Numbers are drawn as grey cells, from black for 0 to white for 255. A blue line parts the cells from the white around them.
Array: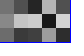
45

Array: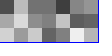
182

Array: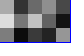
150

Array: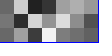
97

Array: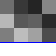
76

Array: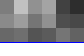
98

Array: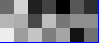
113
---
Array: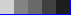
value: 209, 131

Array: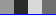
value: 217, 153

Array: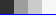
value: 246, 203

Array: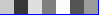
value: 252, 223

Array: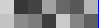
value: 210, 202

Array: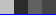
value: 193, 97

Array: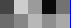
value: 205, 184
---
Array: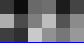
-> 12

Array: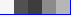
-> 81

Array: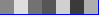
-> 222

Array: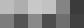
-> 174

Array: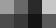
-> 104

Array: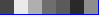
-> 234
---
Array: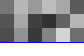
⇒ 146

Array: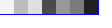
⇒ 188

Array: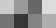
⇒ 54

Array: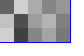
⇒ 65

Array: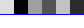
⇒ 2

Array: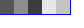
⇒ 141

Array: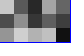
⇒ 207

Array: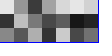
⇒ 87

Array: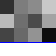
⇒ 105
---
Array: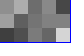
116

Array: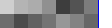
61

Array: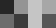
148

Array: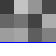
116

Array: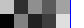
143

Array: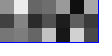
29
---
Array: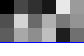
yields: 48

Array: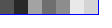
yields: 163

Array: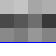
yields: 166

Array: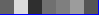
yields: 47

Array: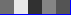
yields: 49

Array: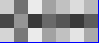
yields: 235

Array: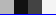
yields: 67

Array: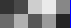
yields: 206

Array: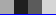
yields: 91
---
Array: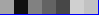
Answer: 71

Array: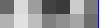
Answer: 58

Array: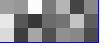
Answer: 181

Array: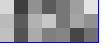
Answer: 119

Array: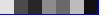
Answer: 105

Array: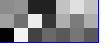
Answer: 194

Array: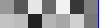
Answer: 242

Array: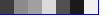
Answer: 81

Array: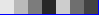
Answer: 205
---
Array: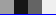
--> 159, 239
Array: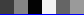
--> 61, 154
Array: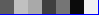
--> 92, 241
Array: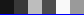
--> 21, 154
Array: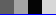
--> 95, 215
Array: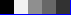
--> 1, 50
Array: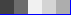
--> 65, 173
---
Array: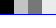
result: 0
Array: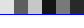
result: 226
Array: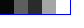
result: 7
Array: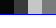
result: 7
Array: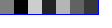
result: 126
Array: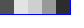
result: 81
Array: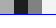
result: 172
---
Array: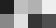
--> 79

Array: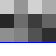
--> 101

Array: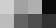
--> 51

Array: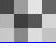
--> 213

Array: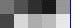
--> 231

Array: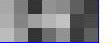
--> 73

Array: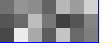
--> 132

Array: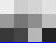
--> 189

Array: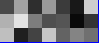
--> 52

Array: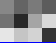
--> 217
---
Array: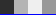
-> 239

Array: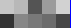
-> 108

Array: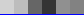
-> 144

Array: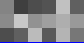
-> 180

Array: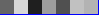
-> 193

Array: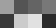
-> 225

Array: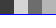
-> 109

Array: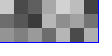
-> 74

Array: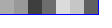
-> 198
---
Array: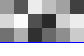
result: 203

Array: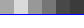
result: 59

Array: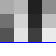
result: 234

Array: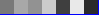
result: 43

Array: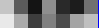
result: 191

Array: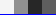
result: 94

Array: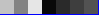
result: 82

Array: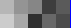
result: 75
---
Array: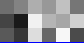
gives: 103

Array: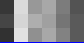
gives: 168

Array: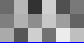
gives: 114

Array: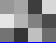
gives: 53

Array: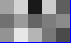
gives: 181

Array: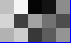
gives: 56

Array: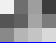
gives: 181

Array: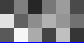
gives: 68
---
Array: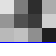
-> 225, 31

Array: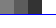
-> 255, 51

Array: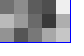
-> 239, 57

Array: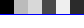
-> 239, 0

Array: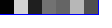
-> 211, 2

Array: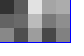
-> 226, 50
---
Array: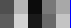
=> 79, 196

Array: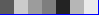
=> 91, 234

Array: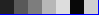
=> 34, 207

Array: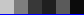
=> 199, 11

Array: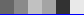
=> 103, 233

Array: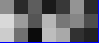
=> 141, 34

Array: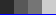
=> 42, 205

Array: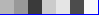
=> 182, 249

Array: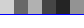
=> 210, 147
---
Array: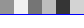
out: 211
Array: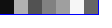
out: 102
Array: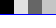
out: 197
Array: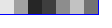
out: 115
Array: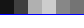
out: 116
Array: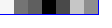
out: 143
